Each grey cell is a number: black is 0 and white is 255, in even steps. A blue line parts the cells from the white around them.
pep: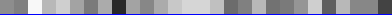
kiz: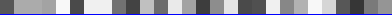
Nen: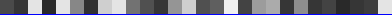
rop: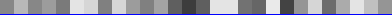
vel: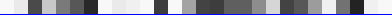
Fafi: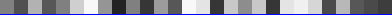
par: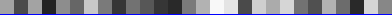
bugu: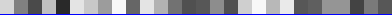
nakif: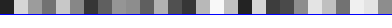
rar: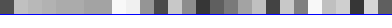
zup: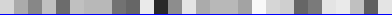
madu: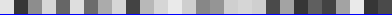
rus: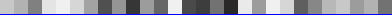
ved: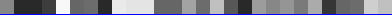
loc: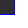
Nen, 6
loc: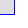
madu, 5

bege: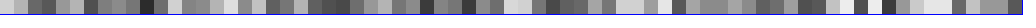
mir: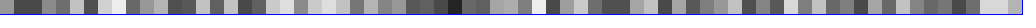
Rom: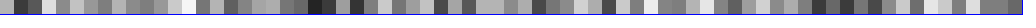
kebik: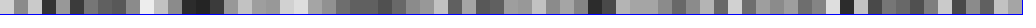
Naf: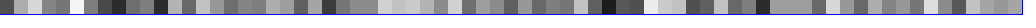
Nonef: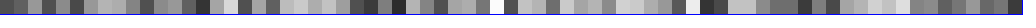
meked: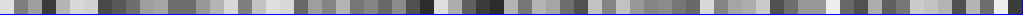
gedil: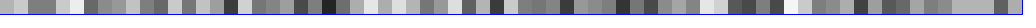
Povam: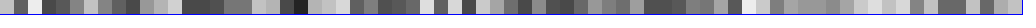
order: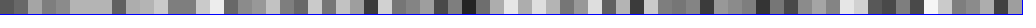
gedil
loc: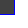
gedil, 61
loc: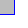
Nonef, 20
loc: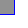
kebik, 23
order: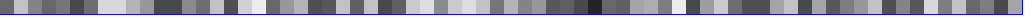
mir
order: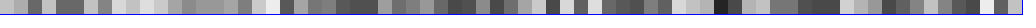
Povam

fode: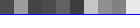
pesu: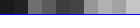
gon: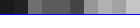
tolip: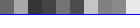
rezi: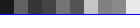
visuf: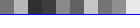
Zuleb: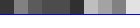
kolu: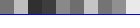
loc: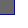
tolip, 0
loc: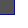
rezi, 5
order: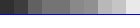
visuf

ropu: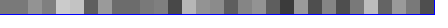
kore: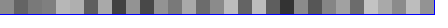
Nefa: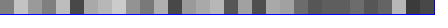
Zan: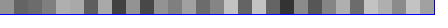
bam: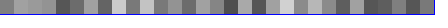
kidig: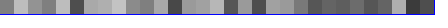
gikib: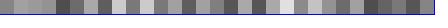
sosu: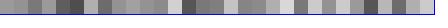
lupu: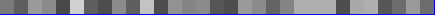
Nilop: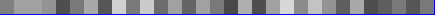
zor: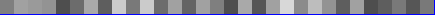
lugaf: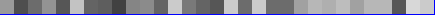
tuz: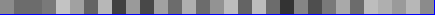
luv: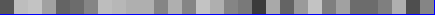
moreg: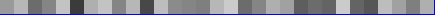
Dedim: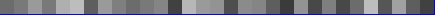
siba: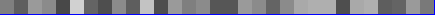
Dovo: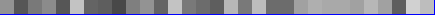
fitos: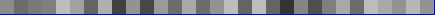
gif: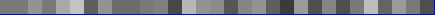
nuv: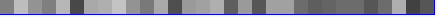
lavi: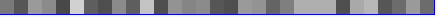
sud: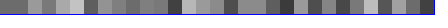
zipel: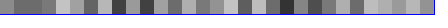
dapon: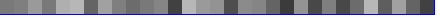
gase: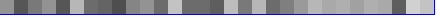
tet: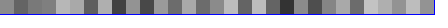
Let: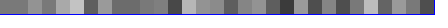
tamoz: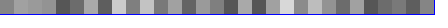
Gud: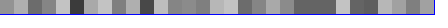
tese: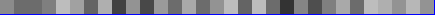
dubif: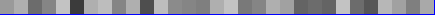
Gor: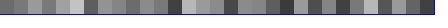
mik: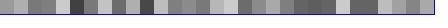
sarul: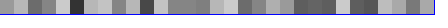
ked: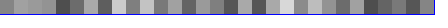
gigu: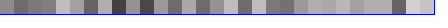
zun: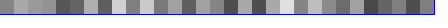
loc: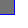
gigu, 20
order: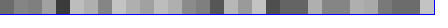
dubif
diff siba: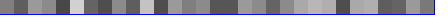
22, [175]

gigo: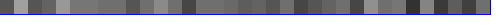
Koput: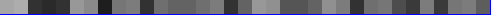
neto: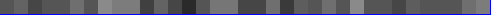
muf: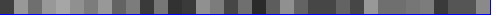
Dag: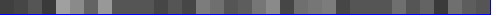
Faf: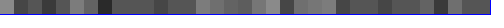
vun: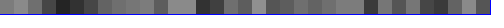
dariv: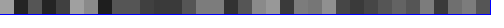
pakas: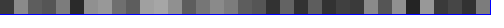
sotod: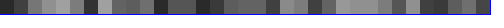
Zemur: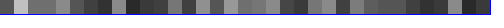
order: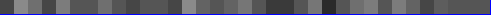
Faf
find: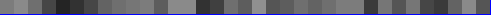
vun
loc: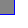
gigo, 30
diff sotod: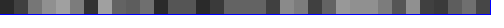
16, [93]
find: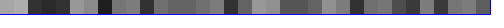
Koput
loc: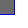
gigo, 16
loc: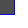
Koput, 28

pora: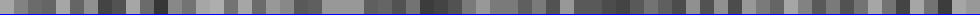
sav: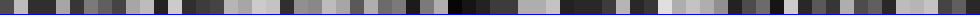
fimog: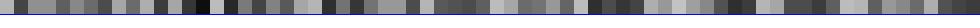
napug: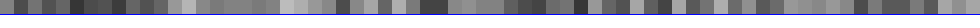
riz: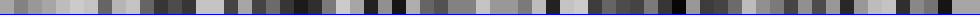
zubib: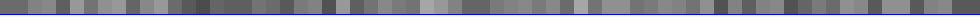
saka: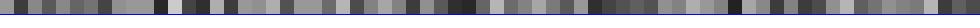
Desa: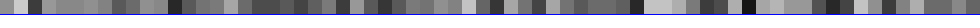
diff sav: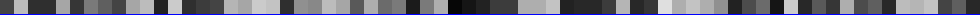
0, [76]
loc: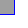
fimog, 49

